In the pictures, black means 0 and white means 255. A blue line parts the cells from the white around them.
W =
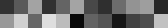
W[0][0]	50
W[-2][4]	100
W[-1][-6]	99
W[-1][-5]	84
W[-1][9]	65
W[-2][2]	163
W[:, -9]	[49, 222]
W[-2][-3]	147

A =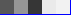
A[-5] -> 87
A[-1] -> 242
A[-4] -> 150

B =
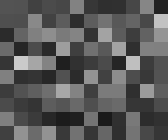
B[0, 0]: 83
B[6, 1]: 82
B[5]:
[128, 48, 52, 39, 81, 43, 147, 65, 141, 77, 56, 83]
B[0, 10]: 134
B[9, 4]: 57
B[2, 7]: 163
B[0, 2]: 65
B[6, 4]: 167
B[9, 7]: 102
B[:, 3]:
[75, 66, 142, 42, 131, 39, 111, 93, 39, 146]
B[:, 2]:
[65, 137, 128, 76, 166, 52, 95, 52, 59, 107]
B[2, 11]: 149
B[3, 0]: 107
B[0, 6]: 55
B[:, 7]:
[47, 115, 163, 89, 75, 65, 123, 100, 26, 102]
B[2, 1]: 100
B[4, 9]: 191
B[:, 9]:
[71, 100, 61, 47, 191, 77, 47, 54, 121, 116]
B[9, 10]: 72
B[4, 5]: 49
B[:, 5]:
[130, 45, 132, 63, 49, 43, 131, 105, 32, 114]
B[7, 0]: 75
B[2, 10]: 98
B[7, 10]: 53
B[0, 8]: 48
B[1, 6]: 93
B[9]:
[64, 146, 107, 146, 57, 114, 54, 102, 47, 116, 72, 54]

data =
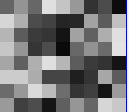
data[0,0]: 101
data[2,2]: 59
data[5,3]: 69
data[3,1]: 149
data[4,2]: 175
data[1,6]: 163
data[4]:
[166, 96, 175, 223, 182, 92, 59, 51, 20]
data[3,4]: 10
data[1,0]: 214
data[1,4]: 37
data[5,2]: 172
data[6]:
[107, 152, 218, 187, 109, 52, 63, 21, 155]
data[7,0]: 154
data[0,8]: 12
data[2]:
[181, 92, 59, 53, 20, 162, 97, 174, 224]
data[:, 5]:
[152, 38, 162, 104, 92, 31, 52, 150]
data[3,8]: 226
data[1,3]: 66
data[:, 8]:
[12, 193, 224, 226, 20, 92, 155, 200]

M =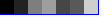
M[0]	1
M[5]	89
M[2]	126

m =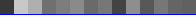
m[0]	56
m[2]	175
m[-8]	106
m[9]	142
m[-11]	112

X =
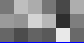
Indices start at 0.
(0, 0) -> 119
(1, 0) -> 154
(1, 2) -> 212
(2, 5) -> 105
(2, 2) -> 99
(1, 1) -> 147

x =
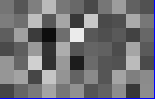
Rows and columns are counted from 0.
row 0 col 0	117
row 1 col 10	119
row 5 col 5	99
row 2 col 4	110
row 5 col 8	164
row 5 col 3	197
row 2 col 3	13
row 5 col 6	138
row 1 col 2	191
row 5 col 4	148
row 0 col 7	118
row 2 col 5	235
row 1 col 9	170
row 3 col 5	86
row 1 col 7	74
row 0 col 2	127
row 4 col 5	28
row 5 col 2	70
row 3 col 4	173
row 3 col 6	101
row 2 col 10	103
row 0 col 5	104
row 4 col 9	187
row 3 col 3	50
